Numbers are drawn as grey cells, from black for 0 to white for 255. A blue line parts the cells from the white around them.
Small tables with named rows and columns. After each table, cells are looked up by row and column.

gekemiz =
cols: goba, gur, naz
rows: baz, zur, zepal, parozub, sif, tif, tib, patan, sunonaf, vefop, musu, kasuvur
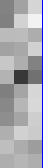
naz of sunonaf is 206
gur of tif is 56
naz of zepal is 173
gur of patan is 182
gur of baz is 162
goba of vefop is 175
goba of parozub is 162
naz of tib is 214
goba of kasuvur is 174
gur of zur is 210
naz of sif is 130
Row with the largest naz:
zur

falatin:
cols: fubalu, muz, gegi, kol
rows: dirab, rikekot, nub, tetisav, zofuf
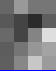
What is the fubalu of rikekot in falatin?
88
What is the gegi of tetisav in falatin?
150
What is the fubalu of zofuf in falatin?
95
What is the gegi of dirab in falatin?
118
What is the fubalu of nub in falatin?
105
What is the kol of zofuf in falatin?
155
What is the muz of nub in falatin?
68
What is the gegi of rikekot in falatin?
43
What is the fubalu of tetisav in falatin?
93
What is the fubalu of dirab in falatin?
103
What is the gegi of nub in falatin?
132
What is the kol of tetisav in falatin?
163
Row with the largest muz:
dirab

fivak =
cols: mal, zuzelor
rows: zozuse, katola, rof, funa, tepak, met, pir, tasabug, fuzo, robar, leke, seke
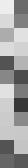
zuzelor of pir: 122
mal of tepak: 83
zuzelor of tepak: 180
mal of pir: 225
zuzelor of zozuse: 107
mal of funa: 219
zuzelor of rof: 225
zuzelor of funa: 210
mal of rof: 172
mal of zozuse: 237
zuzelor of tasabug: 55
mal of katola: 217
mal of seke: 102
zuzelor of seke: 88
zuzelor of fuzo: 137
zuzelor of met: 77
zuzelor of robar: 200
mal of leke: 83
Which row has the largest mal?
zozuse

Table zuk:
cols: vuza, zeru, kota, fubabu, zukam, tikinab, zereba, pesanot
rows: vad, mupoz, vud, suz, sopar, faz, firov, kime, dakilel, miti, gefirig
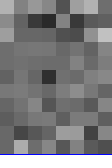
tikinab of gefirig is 130
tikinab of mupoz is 57
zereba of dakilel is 123
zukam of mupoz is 131
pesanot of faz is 136
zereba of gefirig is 90
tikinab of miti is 155
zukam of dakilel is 95
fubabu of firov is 104
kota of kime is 134
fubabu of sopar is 108
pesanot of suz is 133
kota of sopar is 110
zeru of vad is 130
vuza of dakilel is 93
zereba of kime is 89
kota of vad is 152

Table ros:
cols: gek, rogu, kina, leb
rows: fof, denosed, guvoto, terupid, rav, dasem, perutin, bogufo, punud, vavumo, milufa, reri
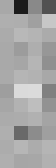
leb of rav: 144
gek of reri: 175
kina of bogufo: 190
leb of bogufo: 146
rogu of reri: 166
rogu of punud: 172
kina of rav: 181
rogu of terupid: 156
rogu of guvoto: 184
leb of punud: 164
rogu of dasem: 181
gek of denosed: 175

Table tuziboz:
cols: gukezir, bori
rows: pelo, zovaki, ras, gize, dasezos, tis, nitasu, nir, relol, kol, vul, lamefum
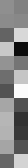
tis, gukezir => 110
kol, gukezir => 179
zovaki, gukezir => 139
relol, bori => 50
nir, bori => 81
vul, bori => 82
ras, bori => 216
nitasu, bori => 251
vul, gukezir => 165
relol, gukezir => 182

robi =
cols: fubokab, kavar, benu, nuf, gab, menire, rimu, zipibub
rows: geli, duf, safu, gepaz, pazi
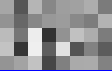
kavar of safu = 118
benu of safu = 237
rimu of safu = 173
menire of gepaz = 84
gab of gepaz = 225
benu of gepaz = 239
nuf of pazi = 70
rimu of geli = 173

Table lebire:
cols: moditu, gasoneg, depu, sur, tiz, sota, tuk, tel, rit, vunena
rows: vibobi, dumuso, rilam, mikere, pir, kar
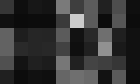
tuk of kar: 104
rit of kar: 90
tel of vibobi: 33
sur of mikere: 40
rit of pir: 54
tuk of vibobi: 92
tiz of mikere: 66

